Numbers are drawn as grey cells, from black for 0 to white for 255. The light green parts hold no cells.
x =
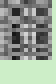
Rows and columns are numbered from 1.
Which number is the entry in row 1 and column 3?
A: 159
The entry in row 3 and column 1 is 187
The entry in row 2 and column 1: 116
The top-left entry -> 144
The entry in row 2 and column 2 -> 92
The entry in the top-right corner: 104
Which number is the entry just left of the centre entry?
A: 131
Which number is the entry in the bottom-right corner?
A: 172
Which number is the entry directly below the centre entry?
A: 211
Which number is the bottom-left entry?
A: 172
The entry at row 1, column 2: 92
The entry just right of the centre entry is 104
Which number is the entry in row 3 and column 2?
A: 172

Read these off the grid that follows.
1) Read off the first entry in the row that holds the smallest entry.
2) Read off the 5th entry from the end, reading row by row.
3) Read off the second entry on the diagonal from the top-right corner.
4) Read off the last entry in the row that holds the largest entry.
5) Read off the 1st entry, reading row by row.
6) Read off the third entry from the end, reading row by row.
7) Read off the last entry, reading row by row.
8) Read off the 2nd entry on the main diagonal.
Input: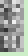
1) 76
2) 63
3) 103
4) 195
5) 195
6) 131
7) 170
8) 182

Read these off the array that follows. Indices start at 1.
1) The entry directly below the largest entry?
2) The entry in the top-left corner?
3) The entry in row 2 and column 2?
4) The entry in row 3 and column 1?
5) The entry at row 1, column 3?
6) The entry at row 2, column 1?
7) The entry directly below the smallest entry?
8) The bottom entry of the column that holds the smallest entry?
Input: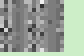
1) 50
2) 185
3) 125
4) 125
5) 169
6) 185
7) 125
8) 125

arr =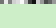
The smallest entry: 17
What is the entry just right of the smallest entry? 208

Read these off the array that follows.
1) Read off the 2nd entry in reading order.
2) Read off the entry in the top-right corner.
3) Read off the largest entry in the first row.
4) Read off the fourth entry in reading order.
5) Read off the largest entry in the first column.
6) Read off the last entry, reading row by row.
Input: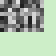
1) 110
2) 182
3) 226
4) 124
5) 198
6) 94

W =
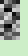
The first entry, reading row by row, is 29
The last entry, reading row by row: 191
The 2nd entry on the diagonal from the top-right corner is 135
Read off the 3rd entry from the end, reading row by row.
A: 97
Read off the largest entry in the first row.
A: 164
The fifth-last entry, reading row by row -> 204
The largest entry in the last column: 204
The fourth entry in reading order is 57
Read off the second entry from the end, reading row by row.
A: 151

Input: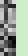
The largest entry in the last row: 175
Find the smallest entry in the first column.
36
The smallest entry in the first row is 48
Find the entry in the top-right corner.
217
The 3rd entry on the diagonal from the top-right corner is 76
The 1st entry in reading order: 201
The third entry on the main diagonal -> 201
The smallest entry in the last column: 7
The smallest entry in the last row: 36

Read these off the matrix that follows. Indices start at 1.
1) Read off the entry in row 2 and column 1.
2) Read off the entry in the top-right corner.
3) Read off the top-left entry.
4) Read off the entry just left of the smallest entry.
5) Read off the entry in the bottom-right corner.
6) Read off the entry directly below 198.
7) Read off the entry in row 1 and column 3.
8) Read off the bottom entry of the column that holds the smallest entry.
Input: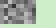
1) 158
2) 158
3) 108
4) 108
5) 133
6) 108
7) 186
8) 121

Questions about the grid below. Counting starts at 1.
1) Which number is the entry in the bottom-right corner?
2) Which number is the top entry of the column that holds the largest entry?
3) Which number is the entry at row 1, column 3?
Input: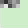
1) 201
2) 50
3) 119

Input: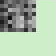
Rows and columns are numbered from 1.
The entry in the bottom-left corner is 83
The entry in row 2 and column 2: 129
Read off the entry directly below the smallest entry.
156
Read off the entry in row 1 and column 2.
98
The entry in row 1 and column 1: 43
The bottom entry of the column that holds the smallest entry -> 71
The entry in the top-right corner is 168
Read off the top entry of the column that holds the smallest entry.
129
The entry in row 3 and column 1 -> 43
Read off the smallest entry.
16
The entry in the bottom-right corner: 71
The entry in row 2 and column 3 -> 71
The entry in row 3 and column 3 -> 180
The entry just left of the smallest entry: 83
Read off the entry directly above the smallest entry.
71
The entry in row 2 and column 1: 98
